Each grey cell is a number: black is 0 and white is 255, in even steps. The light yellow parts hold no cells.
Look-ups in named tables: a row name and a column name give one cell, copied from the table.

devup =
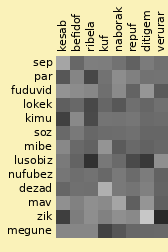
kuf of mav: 138
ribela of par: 71
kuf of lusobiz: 120
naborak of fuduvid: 138
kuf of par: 114
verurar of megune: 105

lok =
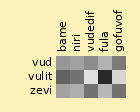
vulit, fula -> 41
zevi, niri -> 173
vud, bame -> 150
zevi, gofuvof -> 114
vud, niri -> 161
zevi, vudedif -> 114
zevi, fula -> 184
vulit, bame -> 98
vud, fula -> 178
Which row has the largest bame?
zevi

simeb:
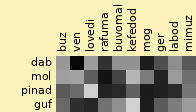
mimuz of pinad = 119
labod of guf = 125
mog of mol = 124
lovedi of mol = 94
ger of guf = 91
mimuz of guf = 156
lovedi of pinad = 207
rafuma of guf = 114
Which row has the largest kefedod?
guf

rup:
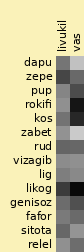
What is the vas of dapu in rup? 193
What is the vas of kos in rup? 39
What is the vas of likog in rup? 9
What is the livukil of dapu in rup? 117
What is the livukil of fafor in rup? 122
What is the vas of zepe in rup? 105
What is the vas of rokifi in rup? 21
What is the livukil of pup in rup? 133

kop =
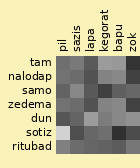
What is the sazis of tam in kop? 121
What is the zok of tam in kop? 51
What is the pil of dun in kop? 86
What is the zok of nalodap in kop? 65
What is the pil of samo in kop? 99
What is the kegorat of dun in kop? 124
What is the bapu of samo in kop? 95
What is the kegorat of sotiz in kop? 111
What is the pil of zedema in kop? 114
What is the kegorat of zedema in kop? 131
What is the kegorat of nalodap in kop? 131
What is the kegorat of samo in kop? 64
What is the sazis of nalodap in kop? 108
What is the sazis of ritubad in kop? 108
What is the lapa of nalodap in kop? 82

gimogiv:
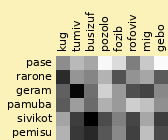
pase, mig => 201
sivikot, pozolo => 76
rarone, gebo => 91
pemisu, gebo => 74
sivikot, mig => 167
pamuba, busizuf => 107
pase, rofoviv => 126
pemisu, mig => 191
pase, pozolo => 248
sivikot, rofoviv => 69
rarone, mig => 166
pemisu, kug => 178
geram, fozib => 154
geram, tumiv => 7
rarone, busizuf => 133
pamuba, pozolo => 176
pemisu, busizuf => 40
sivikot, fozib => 128
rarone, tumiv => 149
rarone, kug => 43
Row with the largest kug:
pemisu

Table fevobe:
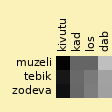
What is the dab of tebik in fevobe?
162
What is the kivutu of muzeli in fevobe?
4
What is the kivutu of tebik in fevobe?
23
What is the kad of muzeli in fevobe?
101
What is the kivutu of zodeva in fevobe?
16
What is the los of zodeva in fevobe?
125
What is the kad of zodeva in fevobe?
103
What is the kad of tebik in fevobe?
105
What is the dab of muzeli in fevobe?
191
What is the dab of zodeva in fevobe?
160
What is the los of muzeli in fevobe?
101
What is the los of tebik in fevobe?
122
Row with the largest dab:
muzeli

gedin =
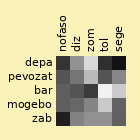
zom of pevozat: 186
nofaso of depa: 52
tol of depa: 47
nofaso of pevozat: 85
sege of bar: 203
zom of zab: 145
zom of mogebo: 132
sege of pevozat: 135
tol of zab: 145
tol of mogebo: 201
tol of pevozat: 84
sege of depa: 18
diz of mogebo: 103
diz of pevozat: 117
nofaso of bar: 94
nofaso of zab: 31
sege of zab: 96
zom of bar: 59
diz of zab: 130

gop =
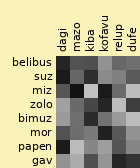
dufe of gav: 51
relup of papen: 84
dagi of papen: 26
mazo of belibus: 82
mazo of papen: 187
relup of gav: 38
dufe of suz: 90
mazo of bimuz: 111
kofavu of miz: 26
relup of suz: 128
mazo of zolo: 106
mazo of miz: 18
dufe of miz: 188
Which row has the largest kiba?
miz

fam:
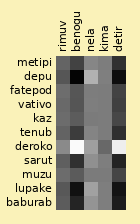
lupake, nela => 161
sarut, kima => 126
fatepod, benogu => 86
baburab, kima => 126
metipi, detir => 48
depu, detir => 14
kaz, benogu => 92
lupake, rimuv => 88

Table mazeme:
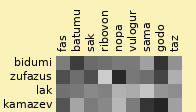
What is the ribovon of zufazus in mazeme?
204
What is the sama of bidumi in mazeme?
160
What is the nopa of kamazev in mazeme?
183
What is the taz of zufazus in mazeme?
175
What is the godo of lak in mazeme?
148
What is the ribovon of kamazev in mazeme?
136
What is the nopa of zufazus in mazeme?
41
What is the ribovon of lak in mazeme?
129
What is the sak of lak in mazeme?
137
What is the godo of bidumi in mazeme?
51
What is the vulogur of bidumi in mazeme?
122
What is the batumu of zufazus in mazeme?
110
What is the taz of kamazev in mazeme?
160
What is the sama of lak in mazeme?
197
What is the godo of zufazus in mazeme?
69

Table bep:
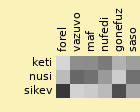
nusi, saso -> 112
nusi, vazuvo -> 103
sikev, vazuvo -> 210
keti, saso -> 158
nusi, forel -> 187
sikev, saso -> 166
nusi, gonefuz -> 205
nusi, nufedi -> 154
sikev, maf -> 203
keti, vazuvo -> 141
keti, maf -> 140
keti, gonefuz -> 178
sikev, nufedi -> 186
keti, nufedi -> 122
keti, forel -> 213
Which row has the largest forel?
keti

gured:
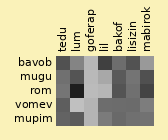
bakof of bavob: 109
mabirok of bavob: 153
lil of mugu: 168
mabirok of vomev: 125
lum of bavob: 132
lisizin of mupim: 112
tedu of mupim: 99

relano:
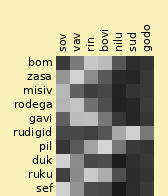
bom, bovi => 188
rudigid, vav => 71
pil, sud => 57
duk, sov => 208
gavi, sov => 96
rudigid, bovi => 86
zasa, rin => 140

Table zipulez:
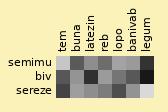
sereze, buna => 158
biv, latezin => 48
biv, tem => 87
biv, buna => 148
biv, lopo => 117
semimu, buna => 90
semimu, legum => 51
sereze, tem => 68
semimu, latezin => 142
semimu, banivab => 154
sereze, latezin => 142
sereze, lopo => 78
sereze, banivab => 147
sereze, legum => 217

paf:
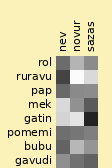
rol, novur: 180
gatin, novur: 228
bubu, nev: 99
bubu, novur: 183
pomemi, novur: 118
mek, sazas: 91
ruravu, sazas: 217
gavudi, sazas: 98
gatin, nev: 212

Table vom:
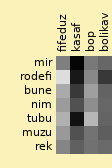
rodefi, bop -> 136
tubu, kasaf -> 18
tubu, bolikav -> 100
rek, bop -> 113
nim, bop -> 142
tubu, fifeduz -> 176
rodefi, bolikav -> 56
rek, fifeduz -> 133
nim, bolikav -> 103
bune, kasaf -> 57
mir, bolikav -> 103
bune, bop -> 159
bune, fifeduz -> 170
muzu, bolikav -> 94
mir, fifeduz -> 127
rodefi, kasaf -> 24
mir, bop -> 121
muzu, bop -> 115
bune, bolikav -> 99

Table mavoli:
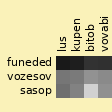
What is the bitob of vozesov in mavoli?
146
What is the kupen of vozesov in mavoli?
122
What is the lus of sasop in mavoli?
111
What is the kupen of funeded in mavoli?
30
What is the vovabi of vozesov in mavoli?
138
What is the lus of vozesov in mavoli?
118
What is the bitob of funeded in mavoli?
50
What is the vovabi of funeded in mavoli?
48
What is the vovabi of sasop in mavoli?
144
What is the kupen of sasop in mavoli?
130
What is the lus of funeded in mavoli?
25
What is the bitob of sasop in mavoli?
209

